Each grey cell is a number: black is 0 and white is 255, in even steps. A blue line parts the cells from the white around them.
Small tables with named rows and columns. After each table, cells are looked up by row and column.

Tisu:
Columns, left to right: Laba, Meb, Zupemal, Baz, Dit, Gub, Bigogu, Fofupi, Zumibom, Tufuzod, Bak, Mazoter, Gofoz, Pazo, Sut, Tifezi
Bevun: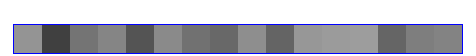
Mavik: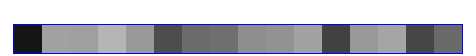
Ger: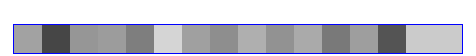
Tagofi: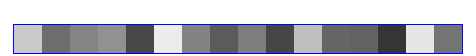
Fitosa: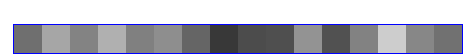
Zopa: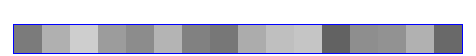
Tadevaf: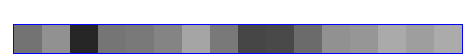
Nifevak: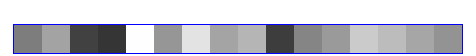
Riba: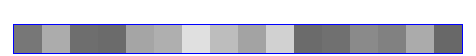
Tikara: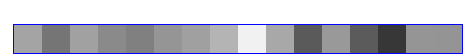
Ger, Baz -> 156
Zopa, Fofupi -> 119
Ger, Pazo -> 84
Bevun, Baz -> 133
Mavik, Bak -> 162
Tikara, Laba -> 164
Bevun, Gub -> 138
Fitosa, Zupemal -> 131
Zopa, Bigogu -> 129
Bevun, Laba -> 148
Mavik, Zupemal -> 159
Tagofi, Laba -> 201
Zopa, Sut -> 177
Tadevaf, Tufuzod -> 73
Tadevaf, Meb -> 145
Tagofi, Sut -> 230
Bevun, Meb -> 64
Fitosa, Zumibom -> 76
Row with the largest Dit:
Nifevak

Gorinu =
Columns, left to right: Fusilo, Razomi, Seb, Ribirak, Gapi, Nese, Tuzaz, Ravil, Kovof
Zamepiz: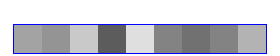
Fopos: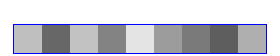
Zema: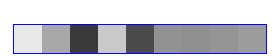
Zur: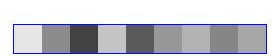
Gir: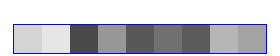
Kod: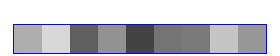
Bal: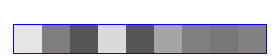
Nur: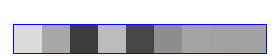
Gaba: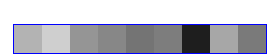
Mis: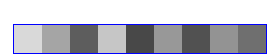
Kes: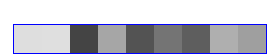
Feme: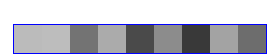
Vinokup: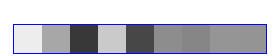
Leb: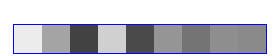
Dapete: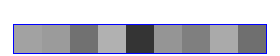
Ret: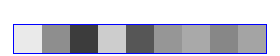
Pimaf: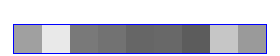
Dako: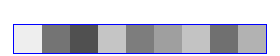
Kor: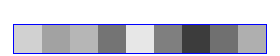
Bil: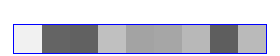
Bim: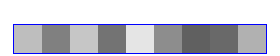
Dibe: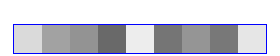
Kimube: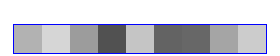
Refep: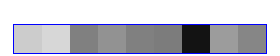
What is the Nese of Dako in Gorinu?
159
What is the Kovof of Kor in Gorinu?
175
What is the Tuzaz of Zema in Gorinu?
143
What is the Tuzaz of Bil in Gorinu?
184
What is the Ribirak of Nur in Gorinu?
187
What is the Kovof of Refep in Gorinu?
134
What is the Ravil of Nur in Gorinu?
161
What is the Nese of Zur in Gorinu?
152
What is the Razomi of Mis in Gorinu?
165
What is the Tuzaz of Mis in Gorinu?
81
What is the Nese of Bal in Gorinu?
165
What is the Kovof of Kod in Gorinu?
151
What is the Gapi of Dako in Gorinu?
125
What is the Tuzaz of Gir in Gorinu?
91
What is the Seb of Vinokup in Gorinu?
56
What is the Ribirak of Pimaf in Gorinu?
114
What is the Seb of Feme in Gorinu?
115
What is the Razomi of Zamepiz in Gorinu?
148
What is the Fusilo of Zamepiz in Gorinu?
163
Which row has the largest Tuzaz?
Dako

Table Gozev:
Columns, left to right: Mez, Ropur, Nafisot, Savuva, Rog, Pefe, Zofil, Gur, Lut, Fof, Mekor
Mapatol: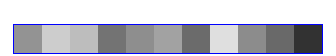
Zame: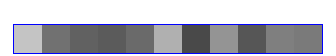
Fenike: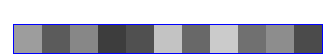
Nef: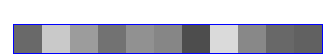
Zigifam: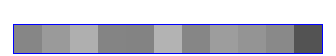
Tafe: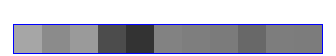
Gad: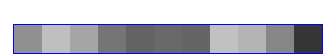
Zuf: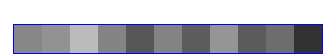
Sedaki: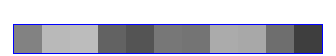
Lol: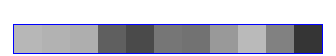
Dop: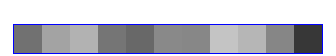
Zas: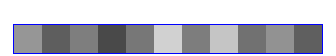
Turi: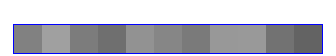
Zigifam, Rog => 131
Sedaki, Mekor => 62
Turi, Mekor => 99
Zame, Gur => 148
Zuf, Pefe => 131
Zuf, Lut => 91
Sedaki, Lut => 168
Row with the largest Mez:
Zame

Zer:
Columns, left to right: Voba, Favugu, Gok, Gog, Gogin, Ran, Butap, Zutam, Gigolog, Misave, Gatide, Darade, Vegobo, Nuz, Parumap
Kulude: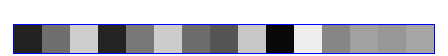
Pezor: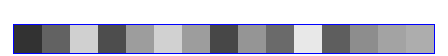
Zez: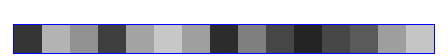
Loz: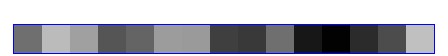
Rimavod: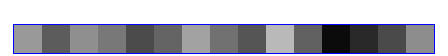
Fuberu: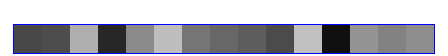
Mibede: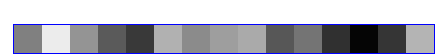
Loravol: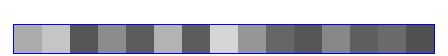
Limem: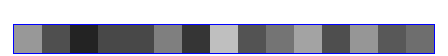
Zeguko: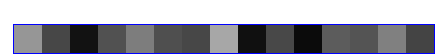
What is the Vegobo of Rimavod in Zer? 41
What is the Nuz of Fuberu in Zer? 130
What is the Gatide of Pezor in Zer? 232
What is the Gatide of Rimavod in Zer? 97
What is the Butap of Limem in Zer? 53
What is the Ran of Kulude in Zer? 204
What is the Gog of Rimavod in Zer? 120
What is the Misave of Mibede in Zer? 87
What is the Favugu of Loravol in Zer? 197
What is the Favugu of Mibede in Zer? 236
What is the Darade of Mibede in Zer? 48
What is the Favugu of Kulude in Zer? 111
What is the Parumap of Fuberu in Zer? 142
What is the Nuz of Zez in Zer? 158
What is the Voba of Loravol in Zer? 171

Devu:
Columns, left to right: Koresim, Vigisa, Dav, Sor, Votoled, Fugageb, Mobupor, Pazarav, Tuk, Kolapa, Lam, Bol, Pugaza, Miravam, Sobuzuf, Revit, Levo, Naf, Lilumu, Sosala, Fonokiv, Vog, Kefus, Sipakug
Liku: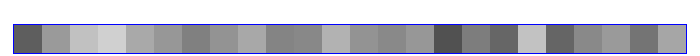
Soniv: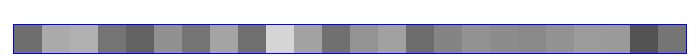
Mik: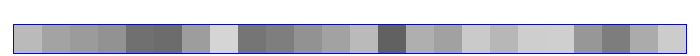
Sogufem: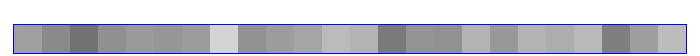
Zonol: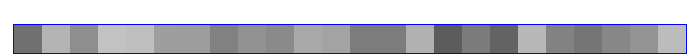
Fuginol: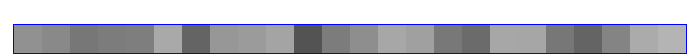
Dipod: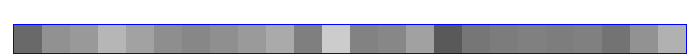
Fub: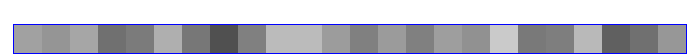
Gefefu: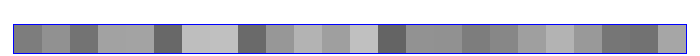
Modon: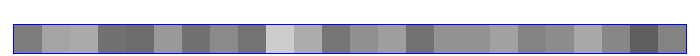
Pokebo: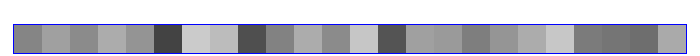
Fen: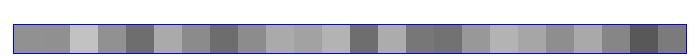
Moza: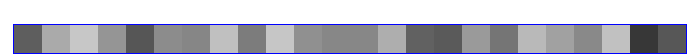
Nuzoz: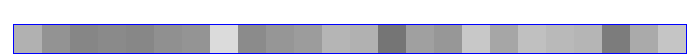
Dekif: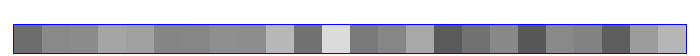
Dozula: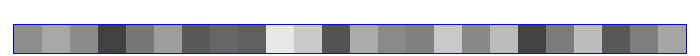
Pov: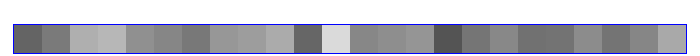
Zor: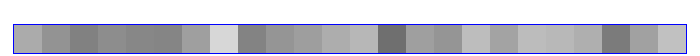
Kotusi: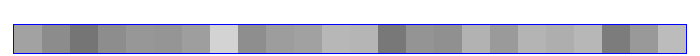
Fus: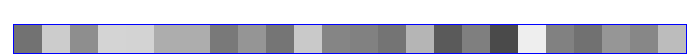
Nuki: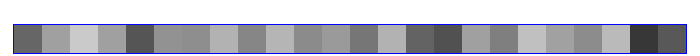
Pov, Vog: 116
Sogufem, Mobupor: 155
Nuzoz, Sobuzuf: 160
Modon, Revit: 146
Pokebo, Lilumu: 172
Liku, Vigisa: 154
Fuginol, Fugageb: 169
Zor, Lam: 158
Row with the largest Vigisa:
Fus

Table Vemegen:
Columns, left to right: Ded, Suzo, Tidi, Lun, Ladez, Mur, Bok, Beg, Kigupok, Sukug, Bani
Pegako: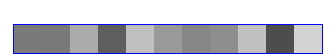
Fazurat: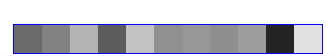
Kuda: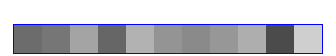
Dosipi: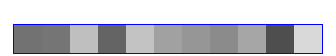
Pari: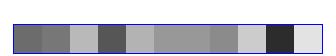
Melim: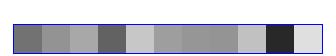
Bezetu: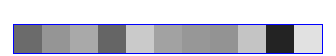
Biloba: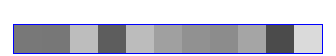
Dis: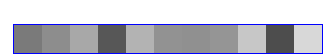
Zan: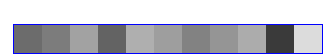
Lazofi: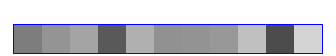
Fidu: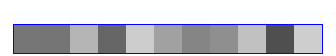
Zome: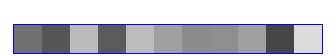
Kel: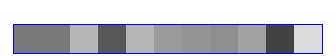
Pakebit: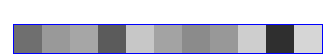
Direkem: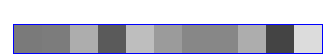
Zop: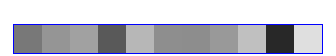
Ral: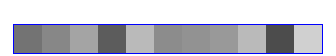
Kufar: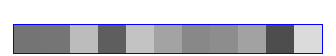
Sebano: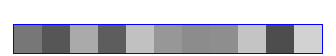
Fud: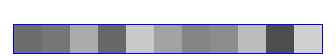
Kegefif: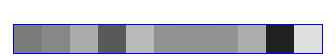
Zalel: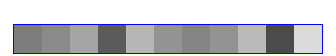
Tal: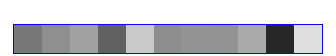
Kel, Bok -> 148
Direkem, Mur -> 155
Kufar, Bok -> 136
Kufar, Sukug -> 77
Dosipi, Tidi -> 191
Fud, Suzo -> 118
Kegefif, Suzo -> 135

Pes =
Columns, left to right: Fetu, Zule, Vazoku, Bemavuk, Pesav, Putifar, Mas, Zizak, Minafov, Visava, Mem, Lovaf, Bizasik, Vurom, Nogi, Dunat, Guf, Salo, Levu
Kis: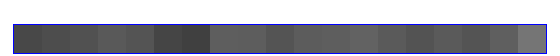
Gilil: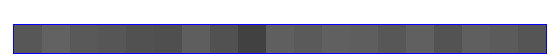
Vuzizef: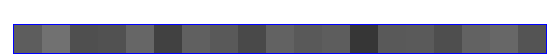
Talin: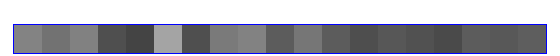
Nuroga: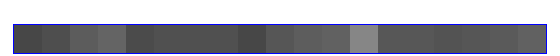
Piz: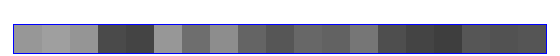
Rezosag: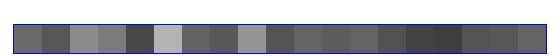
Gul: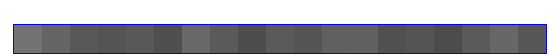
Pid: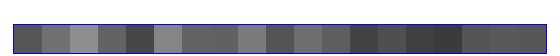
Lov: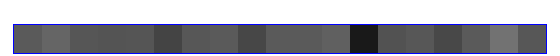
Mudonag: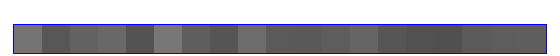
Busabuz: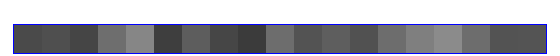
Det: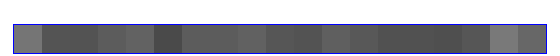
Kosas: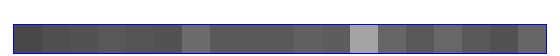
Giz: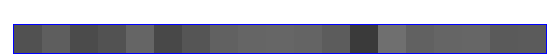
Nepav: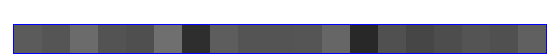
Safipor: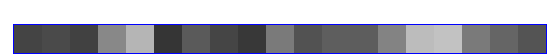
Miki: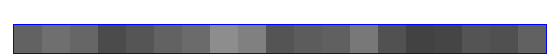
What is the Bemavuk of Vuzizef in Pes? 81
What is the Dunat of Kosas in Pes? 103
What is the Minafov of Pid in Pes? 123
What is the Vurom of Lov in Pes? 82
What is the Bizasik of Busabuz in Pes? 81
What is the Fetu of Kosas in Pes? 72
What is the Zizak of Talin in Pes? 122
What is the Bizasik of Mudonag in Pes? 101
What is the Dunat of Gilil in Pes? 83
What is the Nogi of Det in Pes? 81

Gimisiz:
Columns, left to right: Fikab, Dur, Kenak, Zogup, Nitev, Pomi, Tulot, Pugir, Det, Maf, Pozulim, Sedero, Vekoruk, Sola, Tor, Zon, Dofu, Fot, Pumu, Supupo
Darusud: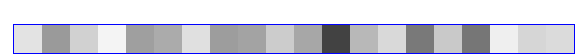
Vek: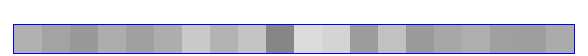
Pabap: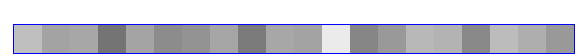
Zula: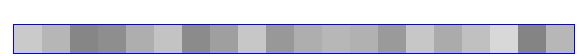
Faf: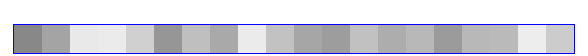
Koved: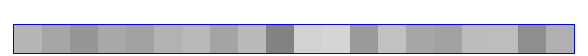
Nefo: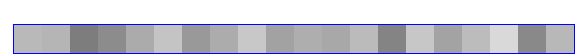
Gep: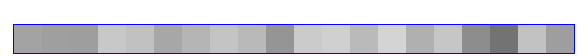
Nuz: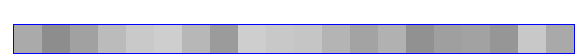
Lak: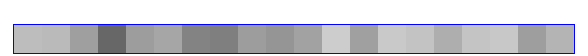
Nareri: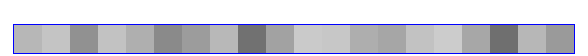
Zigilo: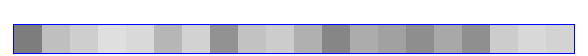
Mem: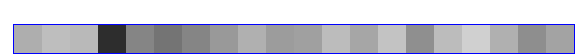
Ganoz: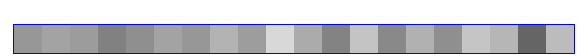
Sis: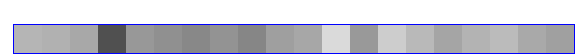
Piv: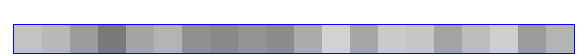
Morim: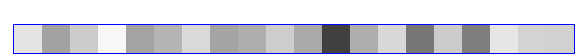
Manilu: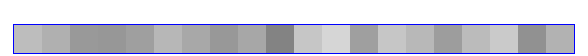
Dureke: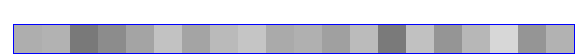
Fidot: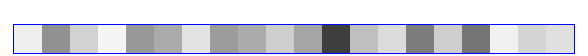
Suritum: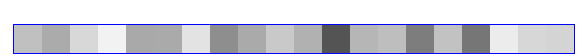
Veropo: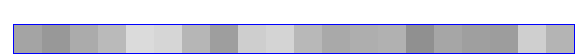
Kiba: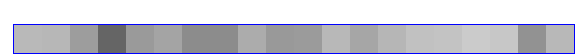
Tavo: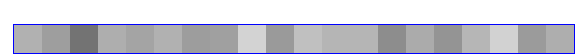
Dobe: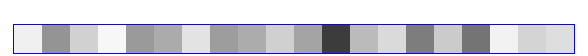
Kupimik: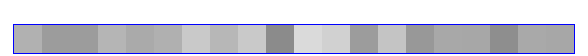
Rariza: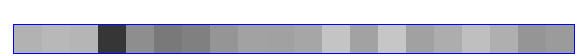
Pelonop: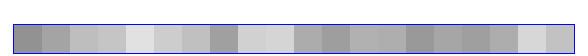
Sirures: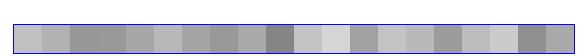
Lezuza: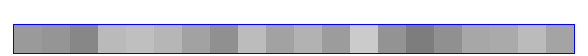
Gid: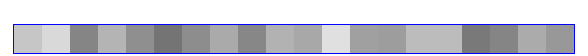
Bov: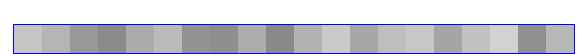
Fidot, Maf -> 206
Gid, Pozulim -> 168
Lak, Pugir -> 127
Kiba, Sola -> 182
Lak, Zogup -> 103
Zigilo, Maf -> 204
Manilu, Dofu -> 187
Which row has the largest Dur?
Gid

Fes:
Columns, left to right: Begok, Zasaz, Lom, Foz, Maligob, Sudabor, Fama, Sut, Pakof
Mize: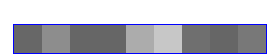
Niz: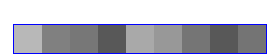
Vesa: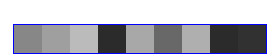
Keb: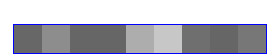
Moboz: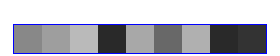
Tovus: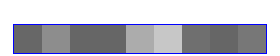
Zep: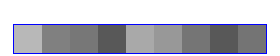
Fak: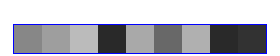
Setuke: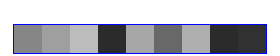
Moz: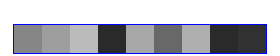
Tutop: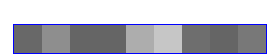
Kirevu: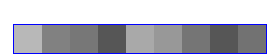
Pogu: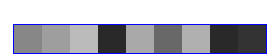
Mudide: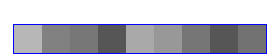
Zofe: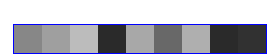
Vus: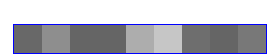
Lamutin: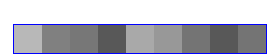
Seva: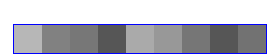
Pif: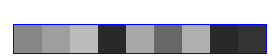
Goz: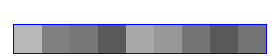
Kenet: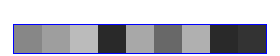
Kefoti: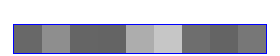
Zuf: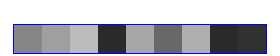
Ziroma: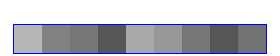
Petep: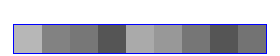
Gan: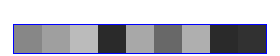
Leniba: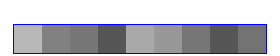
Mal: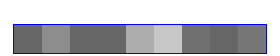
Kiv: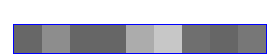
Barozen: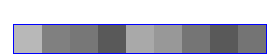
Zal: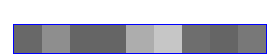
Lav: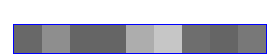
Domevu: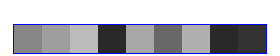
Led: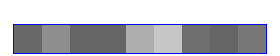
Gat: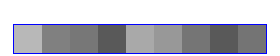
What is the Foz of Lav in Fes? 101
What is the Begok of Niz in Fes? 184
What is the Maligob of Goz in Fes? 169
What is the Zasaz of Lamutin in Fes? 128
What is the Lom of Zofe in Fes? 188
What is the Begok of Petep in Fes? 183
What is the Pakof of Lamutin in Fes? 116
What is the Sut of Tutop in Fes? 101
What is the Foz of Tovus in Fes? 102
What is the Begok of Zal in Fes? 104
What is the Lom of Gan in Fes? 187
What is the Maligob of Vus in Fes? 173
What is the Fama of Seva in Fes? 118
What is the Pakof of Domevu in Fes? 51
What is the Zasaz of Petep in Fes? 130
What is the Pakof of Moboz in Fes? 51
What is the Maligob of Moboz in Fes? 168
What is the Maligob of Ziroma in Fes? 169
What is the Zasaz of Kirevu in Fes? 129
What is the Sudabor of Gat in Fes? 152

